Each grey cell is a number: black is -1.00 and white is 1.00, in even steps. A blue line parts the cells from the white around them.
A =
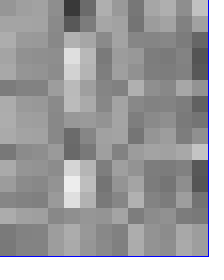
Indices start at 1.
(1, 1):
0.18
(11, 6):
0.42
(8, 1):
0.36
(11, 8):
0.25
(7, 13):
-0.24
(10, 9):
0.22
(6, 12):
0.31
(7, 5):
0.47
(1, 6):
-0.16
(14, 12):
-0.03
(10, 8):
0.02
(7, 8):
0.28
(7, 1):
0.35
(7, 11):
0.03
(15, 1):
-0.04
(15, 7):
0.07
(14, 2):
0.26
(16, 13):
0.24
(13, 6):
0.40
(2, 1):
0.29
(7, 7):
0.06
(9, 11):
0.23
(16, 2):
0.03
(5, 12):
0.01
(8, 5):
0.19
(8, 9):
-0.01
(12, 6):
0.49
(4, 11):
-0.04
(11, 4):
0.10
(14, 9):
-0.02
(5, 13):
-0.31
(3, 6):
0.30
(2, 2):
0.29
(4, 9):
0.19
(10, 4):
0.21
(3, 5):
0.39
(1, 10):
0.30
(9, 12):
-0.02
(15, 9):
0.36

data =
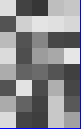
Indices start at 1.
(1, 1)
0.74
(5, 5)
-0.50
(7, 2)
-0.22
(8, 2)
-0.47
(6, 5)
-0.45
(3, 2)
-0.35
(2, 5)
0.69
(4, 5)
0.80
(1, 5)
0.55
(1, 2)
-0.48
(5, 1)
0.35
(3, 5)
-0.47

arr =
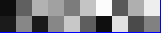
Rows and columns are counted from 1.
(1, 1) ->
-0.89
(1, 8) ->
-0.31
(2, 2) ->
0.06
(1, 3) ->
0.40
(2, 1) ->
-0.79
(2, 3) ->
-0.80
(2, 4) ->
0.06

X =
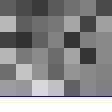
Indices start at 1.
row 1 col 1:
-0.26
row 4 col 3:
0.09
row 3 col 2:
-0.62
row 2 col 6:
-0.48
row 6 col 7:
0.00
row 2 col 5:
0.31
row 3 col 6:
-0.01
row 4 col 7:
0.07
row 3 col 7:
0.07
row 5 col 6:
0.06
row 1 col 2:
-0.43
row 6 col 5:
-0.25

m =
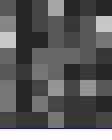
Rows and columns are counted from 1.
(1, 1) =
-0.32
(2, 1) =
0.05
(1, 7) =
-0.70
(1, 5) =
-0.70
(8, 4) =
-0.08
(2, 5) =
-0.57
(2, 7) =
0.55
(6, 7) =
-0.32
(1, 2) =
-0.70
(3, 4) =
-0.32
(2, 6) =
-0.32
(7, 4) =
-0.45
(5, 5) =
-0.70
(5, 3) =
-0.08
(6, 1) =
-0.08
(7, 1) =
-0.08
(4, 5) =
-0.20

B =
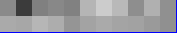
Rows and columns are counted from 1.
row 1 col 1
0.08
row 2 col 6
0.28
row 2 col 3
0.43
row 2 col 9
0.27
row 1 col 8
0.45
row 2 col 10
0.21
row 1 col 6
0.42
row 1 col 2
-0.54
